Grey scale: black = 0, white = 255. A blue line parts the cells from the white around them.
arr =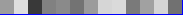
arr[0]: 156
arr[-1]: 113
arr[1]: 222
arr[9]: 122

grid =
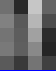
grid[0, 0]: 112
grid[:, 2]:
[198, 182, 161, 137, 116]
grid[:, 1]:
[41, 89, 93, 95, 57]
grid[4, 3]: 64

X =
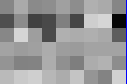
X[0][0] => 134
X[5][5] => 196
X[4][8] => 141
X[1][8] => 7
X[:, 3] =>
[142, 73, 74, 172, 173, 183]
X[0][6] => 176
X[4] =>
[148, 130, 131, 173, 144, 126, 172, 178, 141]
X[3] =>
[163, 156, 160, 172, 157, 155, 163, 163, 163]
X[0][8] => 134
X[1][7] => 214
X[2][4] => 176
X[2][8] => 93
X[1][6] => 206
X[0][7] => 170

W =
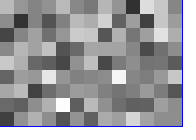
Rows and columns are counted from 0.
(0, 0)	186
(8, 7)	171
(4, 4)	71
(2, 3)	112
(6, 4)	131
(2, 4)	150
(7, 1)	95
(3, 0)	136
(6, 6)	151
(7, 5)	94
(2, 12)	174
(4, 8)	123
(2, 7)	86
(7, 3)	177
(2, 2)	161
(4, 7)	72
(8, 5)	147
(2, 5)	203
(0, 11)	199
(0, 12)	134
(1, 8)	98
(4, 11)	117
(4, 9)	142
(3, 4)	83
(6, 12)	85
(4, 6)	191
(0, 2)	132
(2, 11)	225
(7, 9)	96
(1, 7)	209
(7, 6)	186
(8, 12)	142
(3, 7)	164
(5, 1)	157
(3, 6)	166

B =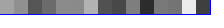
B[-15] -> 163
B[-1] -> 63
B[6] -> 178
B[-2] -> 235
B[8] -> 72

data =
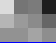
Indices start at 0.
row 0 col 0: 219
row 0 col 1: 117
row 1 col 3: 102

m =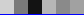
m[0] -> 209
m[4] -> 138
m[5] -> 161

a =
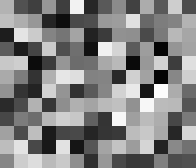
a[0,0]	179
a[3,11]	5
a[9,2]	190
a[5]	[170, 125, 51, 176, 230, 222, 130, 132, 41, 208, 162, 3, 135, 207]
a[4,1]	206
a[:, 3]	[151, 36, 132, 203, 60, 176, 210, 54, 183, 26, 24, 186]
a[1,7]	153
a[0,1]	81
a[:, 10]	[172, 104, 74, 157, 152, 162, 21, 247, 187, 200, 213, 58]
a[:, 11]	[89, 125, 122, 5, 210, 3, 252, 187, 173, 169, 35, 128]
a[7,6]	164
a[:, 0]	[179, 191, 29, 92, 200, 170, 146, 42, 71, 161, 189, 134]
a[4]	[200, 206, 12, 60, 150, 108, 111, 169, 185, 10, 152, 210, 61, 223]
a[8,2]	109
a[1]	[191, 174, 151, 36, 13, 74, 78, 153, 157, 225, 104, 125, 131, 179]
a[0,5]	242
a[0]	[179, 81, 63, 151, 62, 242, 39, 89, 139, 65, 172, 89, 206, 76]
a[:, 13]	[76, 179, 166, 163, 223, 207, 106, 85, 122, 213, 113, 80]
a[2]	[29, 228, 203, 132, 117, 164, 34, 59, 145, 143, 74, 122, 184, 166]
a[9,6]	37
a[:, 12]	[206, 131, 184, 149, 61, 135, 172, 185, 71, 38, 137, 76]
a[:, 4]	[62, 13, 117, 78, 150, 230, 148, 142, 207, 70, 226, 201]
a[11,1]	205
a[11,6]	47
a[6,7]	134
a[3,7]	241

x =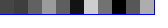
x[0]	70
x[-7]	94
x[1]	62
